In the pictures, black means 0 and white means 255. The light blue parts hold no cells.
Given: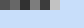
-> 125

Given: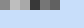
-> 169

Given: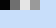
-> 154

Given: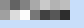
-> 220

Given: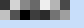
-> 211

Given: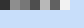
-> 184

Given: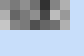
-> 188
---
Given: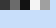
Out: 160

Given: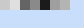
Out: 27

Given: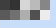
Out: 134

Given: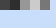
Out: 119

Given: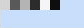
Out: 245

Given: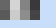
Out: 90

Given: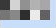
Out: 167
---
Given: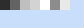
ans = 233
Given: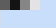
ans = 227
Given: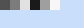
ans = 247
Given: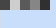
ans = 48
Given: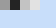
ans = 226
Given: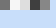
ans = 135
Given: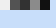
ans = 17
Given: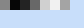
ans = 164
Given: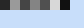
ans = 17
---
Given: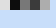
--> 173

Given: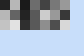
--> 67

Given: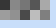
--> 169

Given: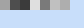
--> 122

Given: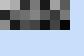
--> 25

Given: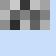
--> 163

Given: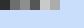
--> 201

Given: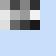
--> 231
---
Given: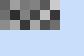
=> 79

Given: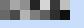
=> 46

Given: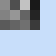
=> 112

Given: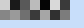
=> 48

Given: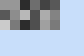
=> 160

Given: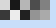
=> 148

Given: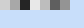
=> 95

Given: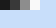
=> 141
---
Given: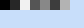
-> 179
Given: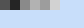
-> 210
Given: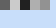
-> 146
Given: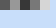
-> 214
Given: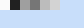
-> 211
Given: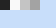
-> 163
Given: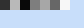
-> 247
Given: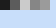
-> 155
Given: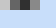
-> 137
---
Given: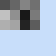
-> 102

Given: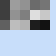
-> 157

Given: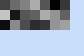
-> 107

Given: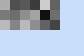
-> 79

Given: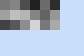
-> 132

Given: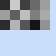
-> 202

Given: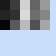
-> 60
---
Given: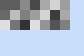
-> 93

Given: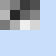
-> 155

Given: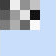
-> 61

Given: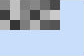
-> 135

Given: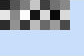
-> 32

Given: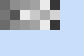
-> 108

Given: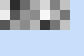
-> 206
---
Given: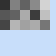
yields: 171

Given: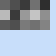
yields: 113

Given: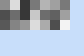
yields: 78

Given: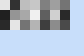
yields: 140

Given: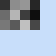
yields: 192

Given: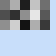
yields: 174

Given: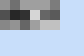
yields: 193

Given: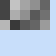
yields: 101

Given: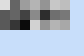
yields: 180

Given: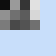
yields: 83
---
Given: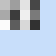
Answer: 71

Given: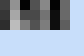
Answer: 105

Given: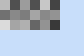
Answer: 68

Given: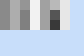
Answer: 231

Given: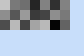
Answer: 130

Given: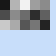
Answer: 139
